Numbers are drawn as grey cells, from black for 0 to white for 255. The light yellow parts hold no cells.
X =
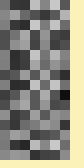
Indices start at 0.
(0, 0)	115
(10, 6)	79
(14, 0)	121
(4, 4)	137
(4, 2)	159
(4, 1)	143
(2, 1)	55
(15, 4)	66
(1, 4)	56
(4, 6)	78
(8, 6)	112
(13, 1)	158
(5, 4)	117
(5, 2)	62
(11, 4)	89
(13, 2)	146
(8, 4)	106
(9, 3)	88
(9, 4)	171
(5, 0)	128
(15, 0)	136
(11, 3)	158
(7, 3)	87
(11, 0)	143
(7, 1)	87
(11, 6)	134
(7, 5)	84
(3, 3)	71
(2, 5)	194
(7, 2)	155
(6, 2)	61
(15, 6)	139
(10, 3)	88
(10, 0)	76
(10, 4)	149

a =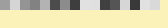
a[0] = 158
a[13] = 57
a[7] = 62
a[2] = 148

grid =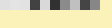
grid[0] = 224
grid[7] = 192

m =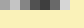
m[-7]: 164
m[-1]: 214
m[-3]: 62
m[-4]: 81

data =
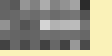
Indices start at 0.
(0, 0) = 100
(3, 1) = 101
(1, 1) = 104
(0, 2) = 149
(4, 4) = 65
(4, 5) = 103
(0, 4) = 172
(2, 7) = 187
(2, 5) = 178
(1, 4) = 121
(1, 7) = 118
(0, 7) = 163
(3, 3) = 101
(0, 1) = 89
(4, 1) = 103

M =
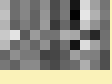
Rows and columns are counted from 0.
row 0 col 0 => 180
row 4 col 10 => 115
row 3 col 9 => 39
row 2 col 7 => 38
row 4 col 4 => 145
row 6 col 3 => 138
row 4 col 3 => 102
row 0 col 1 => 109
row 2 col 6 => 104
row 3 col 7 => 167
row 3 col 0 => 201
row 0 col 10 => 116
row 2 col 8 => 199
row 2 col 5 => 56
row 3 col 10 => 112
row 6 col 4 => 90
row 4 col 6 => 115
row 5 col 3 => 122
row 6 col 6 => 100
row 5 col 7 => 159
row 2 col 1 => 97
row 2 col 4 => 155
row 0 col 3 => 106
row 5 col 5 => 70

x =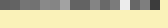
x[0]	96
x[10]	105
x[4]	137
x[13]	103
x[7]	99

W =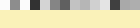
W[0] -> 251
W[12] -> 169
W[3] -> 50

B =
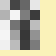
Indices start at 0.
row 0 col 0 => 206
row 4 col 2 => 60
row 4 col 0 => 240
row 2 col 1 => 115
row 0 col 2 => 103
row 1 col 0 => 178
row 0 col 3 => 231

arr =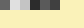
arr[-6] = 100
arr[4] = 90
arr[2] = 196
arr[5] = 64

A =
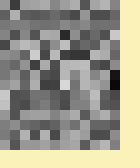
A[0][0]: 153
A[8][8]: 181
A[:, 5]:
[135, 106, 114, 168, 141, 185, 77, 73, 65, 92, 98, 131, 98, 73, 139]
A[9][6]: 79
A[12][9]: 101
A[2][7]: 125
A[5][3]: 204
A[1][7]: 74
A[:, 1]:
[60, 175, 126, 80, 164, 135, 104, 142, 162, 80, 83, 82, 141, 97, 85]
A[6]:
[119, 104, 147, 63, 171, 77, 181, 185, 188, 86, 71, 139]
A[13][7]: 173
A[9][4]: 113
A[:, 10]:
[180, 78, 113, 80, 165, 172, 71, 165, 148, 95, 89, 174, 101, 77, 181]
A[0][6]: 158
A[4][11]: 117
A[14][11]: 127
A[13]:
[123, 97, 178, 78, 177, 73, 155, 173, 157, 76, 77, 140]
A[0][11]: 132
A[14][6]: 160
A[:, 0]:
[153, 95, 120, 132, 71, 142, 119, 119, 144, 200, 193, 150, 126, 123, 157]
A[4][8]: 104
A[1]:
[95, 175, 93, 87, 93, 106, 90, 74, 149, 77, 78, 102]
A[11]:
[150, 82, 154, 160, 160, 131, 153, 171, 90, 153, 174, 124]
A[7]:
[119, 142, 93, 163, 81, 73, 183, 134, 181, 133, 165, 21]
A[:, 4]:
[171, 93, 112, 171, 88, 71, 171, 81, 63, 113, 123, 160, 88, 177, 161]
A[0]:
[153, 60, 158, 163, 171, 135, 158, 174, 85, 165, 180, 132]
